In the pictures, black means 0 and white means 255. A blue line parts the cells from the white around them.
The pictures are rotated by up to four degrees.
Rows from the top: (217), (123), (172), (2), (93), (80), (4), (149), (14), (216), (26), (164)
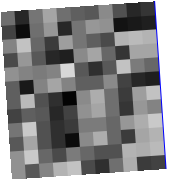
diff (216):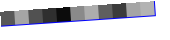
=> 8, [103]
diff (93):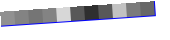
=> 3, [123]
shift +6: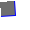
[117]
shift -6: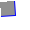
[139]
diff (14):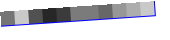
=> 4, [47]
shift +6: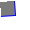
[129]

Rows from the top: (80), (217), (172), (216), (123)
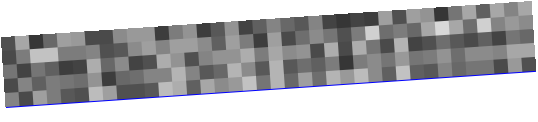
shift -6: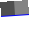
[ 74 126]
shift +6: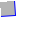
[186]
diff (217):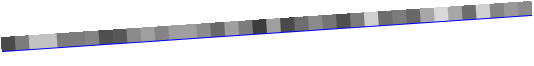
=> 16, [96]

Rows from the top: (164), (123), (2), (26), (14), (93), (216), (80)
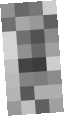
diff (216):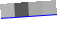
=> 3, [174]
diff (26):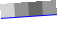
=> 4, [160]
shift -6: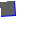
[90]
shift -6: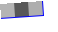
[174  82 168]
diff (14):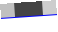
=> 3, [60]
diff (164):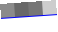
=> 1, [145]
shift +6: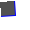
[88]

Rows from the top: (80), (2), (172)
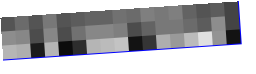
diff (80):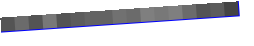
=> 14, [99]
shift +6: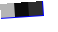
[187  18  51]
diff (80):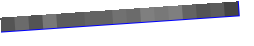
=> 5, [84]
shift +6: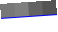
[126 133 105  90]

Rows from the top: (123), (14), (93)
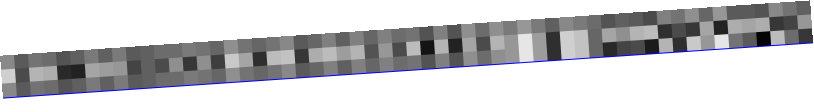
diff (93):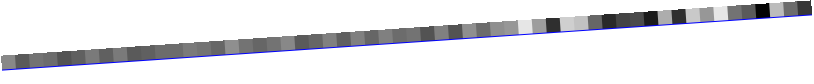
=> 48, [180]
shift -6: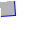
[174]

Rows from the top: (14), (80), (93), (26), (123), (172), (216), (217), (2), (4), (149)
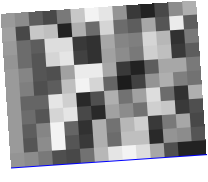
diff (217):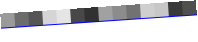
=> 7, [41]
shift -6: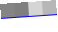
[127 121 207 177]

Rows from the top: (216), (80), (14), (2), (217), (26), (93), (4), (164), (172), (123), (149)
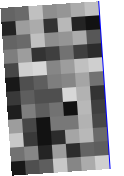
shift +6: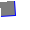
[132]
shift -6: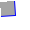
[159]
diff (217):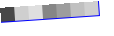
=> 3, [215]
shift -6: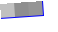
[186 136 143]
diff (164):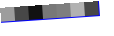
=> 5, [120]
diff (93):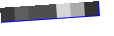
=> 6, [178]

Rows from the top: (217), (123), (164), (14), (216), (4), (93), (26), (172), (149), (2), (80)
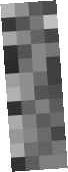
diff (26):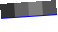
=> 4, [92]
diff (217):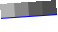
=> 2, [143]
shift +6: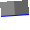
[141 105]
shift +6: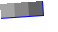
[171 141 105]
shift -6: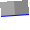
[159 129]
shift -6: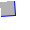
[172]

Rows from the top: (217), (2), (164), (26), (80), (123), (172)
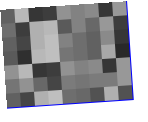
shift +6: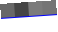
[110  75 129 123]
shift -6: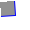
[140]

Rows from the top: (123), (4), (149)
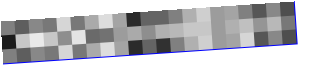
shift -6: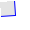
[222]
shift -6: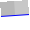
[178 193]
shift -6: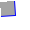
[158]
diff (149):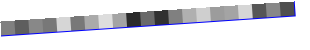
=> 11, [100]
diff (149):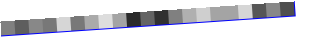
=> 16, [156]

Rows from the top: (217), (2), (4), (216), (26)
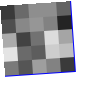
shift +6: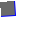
[112]
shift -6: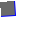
[100]
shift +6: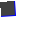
[72]

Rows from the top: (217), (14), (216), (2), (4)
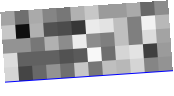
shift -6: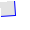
[221]
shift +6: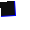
[21]
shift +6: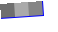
[117 176 139]

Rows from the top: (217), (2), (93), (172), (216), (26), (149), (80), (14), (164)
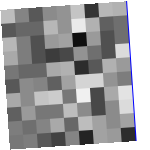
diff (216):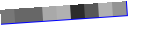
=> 9, [154]
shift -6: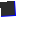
[38]

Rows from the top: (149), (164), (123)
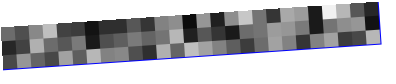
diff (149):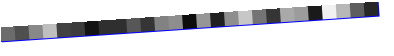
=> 26, [87]
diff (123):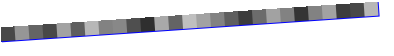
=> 12, [176]
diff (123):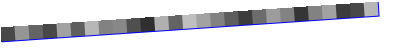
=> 20, [162]
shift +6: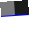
[128  32]
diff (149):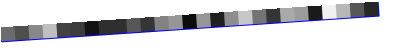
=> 13, [142]

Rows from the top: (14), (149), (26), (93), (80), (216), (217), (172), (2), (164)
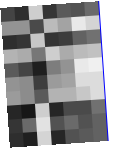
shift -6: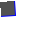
[76]
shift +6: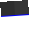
[52 59]
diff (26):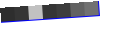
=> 3, [199]
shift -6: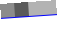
[134  84 173 173]
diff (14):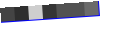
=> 5, [90]

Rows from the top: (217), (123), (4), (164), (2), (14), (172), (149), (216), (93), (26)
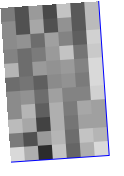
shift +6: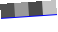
[ 87 160  79 201]
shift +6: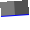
[129  87]
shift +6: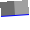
[115 166]
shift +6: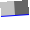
[201 107]

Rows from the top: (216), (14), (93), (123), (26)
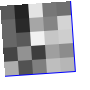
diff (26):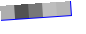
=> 3, [127]
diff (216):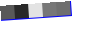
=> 2, [35]
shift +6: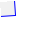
[247]

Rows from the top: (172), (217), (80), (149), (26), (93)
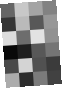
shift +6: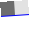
[115 232]
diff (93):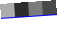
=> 4, [65]

